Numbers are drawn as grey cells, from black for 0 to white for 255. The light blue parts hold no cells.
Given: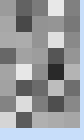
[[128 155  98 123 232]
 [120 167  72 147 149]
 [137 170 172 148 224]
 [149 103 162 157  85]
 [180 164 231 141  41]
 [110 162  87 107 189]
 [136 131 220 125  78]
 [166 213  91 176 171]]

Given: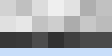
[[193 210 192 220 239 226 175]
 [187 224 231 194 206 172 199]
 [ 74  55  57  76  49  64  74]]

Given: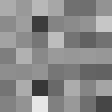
[[148 172 152 184 167 112 110]
 [198 139 157  59 131 138 148]
 [114 163 140 117 189 116  97]
 [151 126 177 137 154 151 154]
 [ 98 142 140 147 118 123 100]
 [164 115 171  54 105 172 134]
 [ 70 129 148 230 128 152 110]]

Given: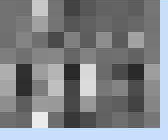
[[117 114 113 200 115  67  88  99 100  93]
 [115 114 121 161 116  86  96 105  99 103]
 [117 110 131 111  73 128  93 142  92 162]
 [121 126 113 133 135 101 129 110 112  99]
 [157 174  47 157 180  42 216 107  74  42]
 [140 165  45 124 191  69 219 120 132  77]
 [134 142  93 155 152  72 152 100  94  67]
 [118 110 105 235 109  55  75  99 110  96]]

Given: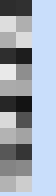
[[ 48  45]
 [175 221]
 [219 174]
 [ 29  46]
 [142 233]
 [169 171]
 [ 19  38]
 [ 81 217]
 [163 179]
 [ 53  87]
 [137 132]
 [205 179]]

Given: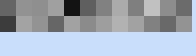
[[107 101 146 143 160  19  95 129 171 127 193 141]
 [147  60 163 147 102 162 139 158 178 162 129 105]]
